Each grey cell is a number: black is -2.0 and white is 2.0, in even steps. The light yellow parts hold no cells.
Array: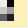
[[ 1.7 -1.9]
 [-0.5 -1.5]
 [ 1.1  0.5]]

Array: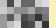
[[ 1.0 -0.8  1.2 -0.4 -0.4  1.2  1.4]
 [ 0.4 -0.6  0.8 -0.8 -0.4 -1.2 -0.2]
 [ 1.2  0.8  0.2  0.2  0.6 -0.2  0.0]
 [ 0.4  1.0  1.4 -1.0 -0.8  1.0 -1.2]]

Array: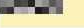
[[-0.8 -1.2  0.8  0.6  1.0 -1.6 -1.2  0.4 -0.4]
 [ 0.0  0.2 -1.0 -0.8 -1.4  0.6  0.2 -0.6 -0.2]]

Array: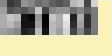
[[ 0.1 -1.1 -0.9  0.3  0.1 -0.3 -0.1 -0.5 -0.7 -0.5  0.9  1.1 -0.9  1.3]
 [ 0.5 -0.7 -0.5 -0.7 -0.3  1.1 -0.9  0.1  0.3  0.3 -0.3  0.1 -0.5 -0.1]
 [ 0.5  0.3  0.1 -1.5 -1.3  0.9 -1.7  0.9  0.5  1.3 -0.9  0.1 -0.9 -0.1]
 [ 0.7  0.9  0.5 -1.7 -1.7  0.5 -1.9  0.9  0.7  1.5 -1.3  0.5 -1.3 -0.1]
 [ 0.7  1.1  0.9 -1.7 -1.9  0.3 -1.9  1.1  0.7  1.7 -1.5  0.7 -1.3 -0.1]]

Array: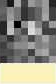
[[-0.6 -1.6  0.6 -1.0  0.4  0.0  0.4 -1.4]
 [-0.6 -1.2 -0.4  0.0 -0.8  0.0  0.6 -0.2]
 [-0.8 -0.8 -0.4 -0.2 -1.0  0.4  0.6 -0.4]
 [-1.2 -0.6 -0.2 -0.6  0.0 -0.8 -0.4  0.4]
 [-1.0 -0.4  0.2  0.2  0.6  0.0  0.2 -0.2]
 [-0.4  0.2 -0.2 -1.2 -0.8 -0.4  0.4 -1.0]
 [-0.6  0.4 -0.2 -1.2 -0.8 -0.4  0.6 -1.0]
 [-1.4  0.8 -2.0  0.2  1.2  0.0 -0.8  0.4]
 [-1.4  1.0 -0.2 -0.8  1.4  0.8 -1.0 -1.0]]

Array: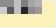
[[ 1.2 -0.6  1.0 -1.4  0.2  0.4]
 [ 0.2  0.2  1.0  0.0  0.6  0.8]]

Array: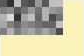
[[-0.6 -1.2  1.0 -0.6 -0.8  0.4 -0.6  1.0  1.0]
 [ 0.6  0.0 -0.4  0.2  0.0 -0.2 -0.4 -0.4  1.0]
 [ 0.0  0.2 -0.6 -0.2  0.4 -0.2  0.8  0.4  0.2]
 [ 0.0  0.8  0.0  0.4  0.6  0.2  0.6  0.2 -0.8]
 [ 0.8  1.4 -1.2  0.6  1.0 -0.4  0.8 -0.8 -0.2]]

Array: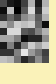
[[-0.8 -1.6 -1.8 -1.0  0.8 -1.6  0.8]
 [-1.2 -1.2  0.0  1.6  0.4 -0.2 -1.0]
 [-1.2 -0.4 -1.0  0.2  0.6 -0.6  0.8]
 [-1.6  0.0 -1.4  0.0  1.2  0.6  1.2]
 [ 0.8  0.2  1.2  1.0  1.2 -0.4 -1.8]
 [ 0.6  0.6  0.0 -1.8 -1.4 -1.4  0.2]
 [ 1.0  0.8 -0.2 -1.4 -0.8  0.2 -0.8]
 [-1.8  1.0 -2.0 -0.6  1.4 -1.2  1.2]
 [-1.4  1.4  1.4 -0.6 -0.8  0.0  0.8]]

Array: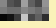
[[-1.9 -1.7 -1.1  1.1 -0.9 -0.5 -1.3]
 [ 0.1 -0.7 -0.9  0.5 -0.5 -0.9  0.3]
 [-0.1 -0.3 -0.3  0.1 -0.1 -0.3  0.1]]
